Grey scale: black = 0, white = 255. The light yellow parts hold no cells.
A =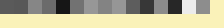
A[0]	90
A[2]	134
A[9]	93
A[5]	114
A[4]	22

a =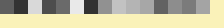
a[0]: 94
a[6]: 49
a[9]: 180
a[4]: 106

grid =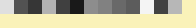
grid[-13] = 223
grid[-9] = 64
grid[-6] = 129
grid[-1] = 183

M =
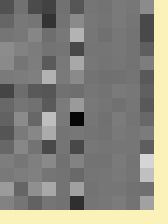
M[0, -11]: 81
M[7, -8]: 90
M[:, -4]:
[115, 116, 112, 117, 116, 112, 115, 117, 113, 114, 117, 115, 118, 118, 119]
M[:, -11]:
[81, 102, 117, 140, 138, 122, 69, 104, 98, 85, 103, 125, 121, 155, 130]
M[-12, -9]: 124
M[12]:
[121, 125, 128, 117, 115, 105, 117, 118, 121, 117, 192]
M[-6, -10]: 122
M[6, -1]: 96
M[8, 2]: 103
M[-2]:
[155, 101, 143, 168, 115, 160, 115, 118, 118, 113, 111]
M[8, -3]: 123
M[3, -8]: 115
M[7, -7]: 123
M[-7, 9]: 116
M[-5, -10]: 135
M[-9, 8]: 122
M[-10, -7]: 122
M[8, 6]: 118
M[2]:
[117, 120, 134, 110, 120, 179, 118, 112, 119, 115, 73]
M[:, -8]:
[66, 51, 110, 115, 90, 178, 86, 90, 190, 171, 73, 137, 117, 168, 117]
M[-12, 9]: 115
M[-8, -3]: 113
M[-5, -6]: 72
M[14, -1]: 161
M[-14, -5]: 119
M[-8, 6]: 120
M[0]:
[81, 113, 75, 66, 113, 86, 117, 115, 122, 119, 139]
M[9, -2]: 118
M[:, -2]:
[119, 117, 115, 115, 115, 116, 119, 118, 116, 118, 118, 116, 117, 113, 115]
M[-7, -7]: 121

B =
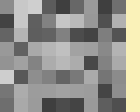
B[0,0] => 140
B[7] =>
[110, 169, 155, 63, 76, 68, 154, 94, 79]
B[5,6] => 170
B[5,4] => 100
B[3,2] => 169
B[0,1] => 200
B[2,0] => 100
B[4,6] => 72
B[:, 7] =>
[63, 80, 126, 137, 130, 117, 69, 94]
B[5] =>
[206, 88, 142, 129, 100, 121, 170, 117, 139]
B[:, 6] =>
[154, 152, 67, 159, 72, 170, 156, 154]
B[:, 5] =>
[103, 185, 76, 162, 172, 121, 158, 68]
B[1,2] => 95
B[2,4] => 129
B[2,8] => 83
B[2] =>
[100, 181, 94, 98, 129, 76, 67, 126, 83]
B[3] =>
[153, 97, 169, 182, 192, 162, 159, 137, 179]
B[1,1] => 200

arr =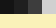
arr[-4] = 20
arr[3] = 208

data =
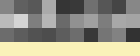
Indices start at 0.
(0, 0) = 133
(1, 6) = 160
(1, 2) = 126
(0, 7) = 86
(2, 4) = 93
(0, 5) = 57
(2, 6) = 56
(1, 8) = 168
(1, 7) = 125

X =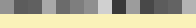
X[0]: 146
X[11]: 92
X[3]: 168
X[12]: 99

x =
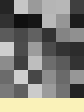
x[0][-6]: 37
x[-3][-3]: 109
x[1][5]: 28
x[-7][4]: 183
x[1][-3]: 185
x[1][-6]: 49
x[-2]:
[107, 207, 71, 141, 106, 151]
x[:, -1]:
[63, 28, 144, 44, 51, 151, 35]
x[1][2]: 21
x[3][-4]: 156
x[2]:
[91, 73, 97, 51, 132, 144]
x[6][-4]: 203
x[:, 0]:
[37, 49, 91, 206, 140, 107, 121]
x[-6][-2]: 150

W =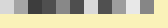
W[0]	216
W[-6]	78
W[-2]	232
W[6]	217

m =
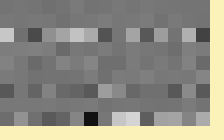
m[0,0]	116
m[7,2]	120
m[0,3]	112
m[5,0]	122
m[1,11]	114
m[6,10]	112
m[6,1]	119
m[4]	[130, 120, 106, 115, 131, 123, 133, 111, 111, 123, 116, 122, 116, 130, 106]
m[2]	[199, 112, 74, 144, 164, 194, 170, 83, 118, 164, 88, 157, 115, 176, 66]
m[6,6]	89
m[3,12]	110
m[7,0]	120
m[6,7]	157
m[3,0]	125
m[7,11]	115
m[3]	[125, 126, 128, 125, 106, 120, 117, 123, 116, 123, 119, 117, 110, 127, 123]
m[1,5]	119
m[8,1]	146
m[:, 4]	[115, 113, 164, 106, 131, 115, 105, 118, 100]
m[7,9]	119
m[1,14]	115
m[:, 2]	[116, 120, 74, 128, 106, 114, 100, 120, 112]
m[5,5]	116
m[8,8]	198
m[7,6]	122
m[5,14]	133
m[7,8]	118
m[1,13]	117
